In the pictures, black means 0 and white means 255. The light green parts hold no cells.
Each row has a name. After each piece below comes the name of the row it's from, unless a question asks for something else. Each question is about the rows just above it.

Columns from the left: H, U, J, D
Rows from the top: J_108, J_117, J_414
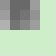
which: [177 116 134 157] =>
J_414
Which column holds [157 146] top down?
D
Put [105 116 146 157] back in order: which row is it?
J_117

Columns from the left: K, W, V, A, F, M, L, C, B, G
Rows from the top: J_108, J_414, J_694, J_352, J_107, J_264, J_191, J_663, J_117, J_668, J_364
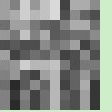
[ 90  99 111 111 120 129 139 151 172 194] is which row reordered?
J_352
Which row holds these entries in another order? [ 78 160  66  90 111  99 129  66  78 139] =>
J_264
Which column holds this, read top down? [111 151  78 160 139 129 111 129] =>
K
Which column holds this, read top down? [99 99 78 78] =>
C
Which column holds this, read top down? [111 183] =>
A

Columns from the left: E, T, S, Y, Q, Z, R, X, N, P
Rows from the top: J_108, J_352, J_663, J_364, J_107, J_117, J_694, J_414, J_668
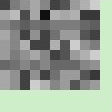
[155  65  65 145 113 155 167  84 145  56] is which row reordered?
J_414
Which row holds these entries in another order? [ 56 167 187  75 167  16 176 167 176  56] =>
J_352
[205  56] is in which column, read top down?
P
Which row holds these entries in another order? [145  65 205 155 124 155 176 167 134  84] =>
J_117
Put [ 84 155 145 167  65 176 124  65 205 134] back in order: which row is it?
J_108

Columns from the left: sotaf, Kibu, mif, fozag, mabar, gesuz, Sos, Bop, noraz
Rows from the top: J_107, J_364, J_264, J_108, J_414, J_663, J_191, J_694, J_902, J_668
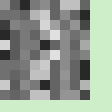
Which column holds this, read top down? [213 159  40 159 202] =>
mabar
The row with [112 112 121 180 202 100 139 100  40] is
J_191
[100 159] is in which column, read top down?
gesuz

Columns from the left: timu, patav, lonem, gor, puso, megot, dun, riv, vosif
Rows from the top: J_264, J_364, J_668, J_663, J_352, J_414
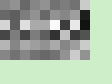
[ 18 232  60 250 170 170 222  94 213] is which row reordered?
J_668
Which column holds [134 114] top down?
patav
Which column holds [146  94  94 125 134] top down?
patav
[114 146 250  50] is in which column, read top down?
megot
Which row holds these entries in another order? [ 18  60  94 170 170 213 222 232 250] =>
J_668
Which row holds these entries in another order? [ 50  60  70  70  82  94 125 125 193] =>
J_663
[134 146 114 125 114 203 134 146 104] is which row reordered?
J_264

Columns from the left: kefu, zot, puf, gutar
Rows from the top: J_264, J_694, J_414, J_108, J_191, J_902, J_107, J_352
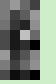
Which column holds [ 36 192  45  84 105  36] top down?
puf
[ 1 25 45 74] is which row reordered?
J_191
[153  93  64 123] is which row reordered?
J_694

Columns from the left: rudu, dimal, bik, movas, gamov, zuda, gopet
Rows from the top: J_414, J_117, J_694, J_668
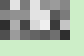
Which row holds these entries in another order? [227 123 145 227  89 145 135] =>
J_117
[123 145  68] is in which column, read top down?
bik
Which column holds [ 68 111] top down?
bik
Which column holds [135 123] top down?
gopet
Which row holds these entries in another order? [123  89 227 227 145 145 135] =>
J_117

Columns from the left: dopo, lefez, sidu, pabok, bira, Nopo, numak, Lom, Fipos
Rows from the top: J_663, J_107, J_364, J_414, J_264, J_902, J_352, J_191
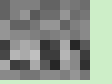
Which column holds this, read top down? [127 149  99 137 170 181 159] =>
numak
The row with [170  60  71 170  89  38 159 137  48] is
J_352
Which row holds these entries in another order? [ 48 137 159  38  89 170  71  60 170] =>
J_352
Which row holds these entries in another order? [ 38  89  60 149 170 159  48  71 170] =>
J_264
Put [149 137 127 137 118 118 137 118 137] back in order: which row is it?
J_191

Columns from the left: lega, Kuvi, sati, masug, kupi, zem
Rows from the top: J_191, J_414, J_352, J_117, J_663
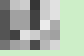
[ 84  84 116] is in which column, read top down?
lega
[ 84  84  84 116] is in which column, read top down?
lega
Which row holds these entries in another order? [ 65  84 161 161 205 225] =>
J_414
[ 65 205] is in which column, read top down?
masug
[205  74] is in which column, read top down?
masug

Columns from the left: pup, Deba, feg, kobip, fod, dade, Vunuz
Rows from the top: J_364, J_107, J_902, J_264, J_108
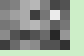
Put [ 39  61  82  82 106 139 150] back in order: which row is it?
J_264
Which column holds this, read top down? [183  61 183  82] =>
kobip
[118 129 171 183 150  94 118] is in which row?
J_902

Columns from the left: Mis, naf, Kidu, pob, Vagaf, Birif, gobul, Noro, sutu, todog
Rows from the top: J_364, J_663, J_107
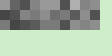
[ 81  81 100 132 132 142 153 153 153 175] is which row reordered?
J_364
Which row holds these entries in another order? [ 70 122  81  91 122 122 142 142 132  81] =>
J_107
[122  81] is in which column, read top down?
gobul
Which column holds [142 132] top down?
sutu
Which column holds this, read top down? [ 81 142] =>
todog
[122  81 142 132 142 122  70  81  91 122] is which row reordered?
J_107

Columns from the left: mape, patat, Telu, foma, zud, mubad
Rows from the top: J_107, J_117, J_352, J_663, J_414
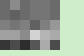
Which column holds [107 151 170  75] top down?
mubad
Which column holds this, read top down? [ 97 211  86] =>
foma

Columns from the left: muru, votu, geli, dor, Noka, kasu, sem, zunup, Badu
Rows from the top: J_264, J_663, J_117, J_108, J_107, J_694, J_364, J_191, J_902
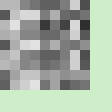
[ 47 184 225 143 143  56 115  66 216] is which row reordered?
J_117
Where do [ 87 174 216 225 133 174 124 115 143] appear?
J_107

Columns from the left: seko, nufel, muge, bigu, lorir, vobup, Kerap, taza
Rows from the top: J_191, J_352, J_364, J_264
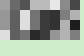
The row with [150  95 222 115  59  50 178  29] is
J_364
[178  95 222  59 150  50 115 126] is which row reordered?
J_352

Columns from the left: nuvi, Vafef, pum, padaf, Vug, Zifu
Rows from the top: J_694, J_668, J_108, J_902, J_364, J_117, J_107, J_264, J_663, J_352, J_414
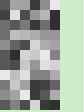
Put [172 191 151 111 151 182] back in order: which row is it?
J_902
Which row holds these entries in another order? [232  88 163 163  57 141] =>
J_694
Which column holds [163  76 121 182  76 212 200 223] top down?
pum

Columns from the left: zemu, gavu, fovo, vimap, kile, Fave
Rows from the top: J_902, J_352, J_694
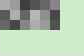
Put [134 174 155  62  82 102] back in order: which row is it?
J_902
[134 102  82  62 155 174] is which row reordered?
J_902
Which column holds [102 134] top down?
fovo
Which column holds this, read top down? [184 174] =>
vimap
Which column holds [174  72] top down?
gavu

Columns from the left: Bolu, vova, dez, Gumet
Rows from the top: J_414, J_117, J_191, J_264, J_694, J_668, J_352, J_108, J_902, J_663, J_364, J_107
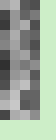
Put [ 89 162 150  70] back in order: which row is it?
J_108
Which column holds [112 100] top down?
Gumet
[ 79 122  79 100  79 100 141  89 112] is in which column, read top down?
Gumet

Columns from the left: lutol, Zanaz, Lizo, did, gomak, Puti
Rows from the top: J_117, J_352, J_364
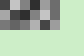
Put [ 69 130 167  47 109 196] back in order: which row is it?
J_352
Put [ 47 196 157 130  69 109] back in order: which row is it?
J_117
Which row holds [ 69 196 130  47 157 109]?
J_117

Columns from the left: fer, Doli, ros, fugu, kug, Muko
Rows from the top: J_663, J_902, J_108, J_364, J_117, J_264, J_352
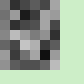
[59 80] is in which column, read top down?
fugu
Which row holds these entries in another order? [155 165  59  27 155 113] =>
J_902
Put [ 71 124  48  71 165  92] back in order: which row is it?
J_663
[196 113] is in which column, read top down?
ros
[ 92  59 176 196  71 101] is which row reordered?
J_117
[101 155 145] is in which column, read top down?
fer

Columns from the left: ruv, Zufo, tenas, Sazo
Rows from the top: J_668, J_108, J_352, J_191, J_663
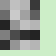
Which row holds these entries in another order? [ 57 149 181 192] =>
J_668
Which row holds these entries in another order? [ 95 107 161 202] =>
J_108
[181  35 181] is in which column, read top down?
Sazo
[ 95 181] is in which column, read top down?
Sazo
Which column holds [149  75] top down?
Zufo
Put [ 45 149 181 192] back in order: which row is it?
J_663

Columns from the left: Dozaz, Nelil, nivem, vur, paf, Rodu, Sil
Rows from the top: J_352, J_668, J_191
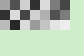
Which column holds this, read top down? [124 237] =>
Sil
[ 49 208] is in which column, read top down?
vur
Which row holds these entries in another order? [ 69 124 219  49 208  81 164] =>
J_352
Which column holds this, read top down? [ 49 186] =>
Dozaz
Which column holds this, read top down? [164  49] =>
Dozaz
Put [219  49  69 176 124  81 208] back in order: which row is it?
J_668

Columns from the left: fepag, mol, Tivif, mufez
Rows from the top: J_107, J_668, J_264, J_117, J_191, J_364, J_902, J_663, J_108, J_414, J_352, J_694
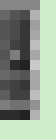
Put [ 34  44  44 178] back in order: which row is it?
J_694
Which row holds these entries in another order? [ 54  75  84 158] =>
J_264
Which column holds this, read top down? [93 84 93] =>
fepag

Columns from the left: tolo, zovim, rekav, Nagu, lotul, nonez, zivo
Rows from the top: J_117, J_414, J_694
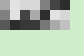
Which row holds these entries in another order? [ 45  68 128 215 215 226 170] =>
J_117
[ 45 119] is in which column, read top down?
lotul
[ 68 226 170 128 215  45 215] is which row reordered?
J_117
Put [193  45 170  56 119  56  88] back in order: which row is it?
J_694

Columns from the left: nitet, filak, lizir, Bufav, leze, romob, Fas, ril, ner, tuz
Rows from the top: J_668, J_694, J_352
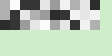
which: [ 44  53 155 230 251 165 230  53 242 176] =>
J_352
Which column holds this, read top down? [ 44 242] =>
tuz
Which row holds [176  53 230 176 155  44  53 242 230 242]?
J_694
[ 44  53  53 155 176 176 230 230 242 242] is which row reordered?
J_694
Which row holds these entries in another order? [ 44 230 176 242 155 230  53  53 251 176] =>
J_668
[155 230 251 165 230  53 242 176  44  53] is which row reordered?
J_352
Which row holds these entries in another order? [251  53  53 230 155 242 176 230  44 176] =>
J_668

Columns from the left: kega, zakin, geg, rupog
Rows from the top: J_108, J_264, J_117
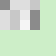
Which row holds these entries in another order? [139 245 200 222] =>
J_117
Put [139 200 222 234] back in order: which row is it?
J_264
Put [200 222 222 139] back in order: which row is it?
J_108

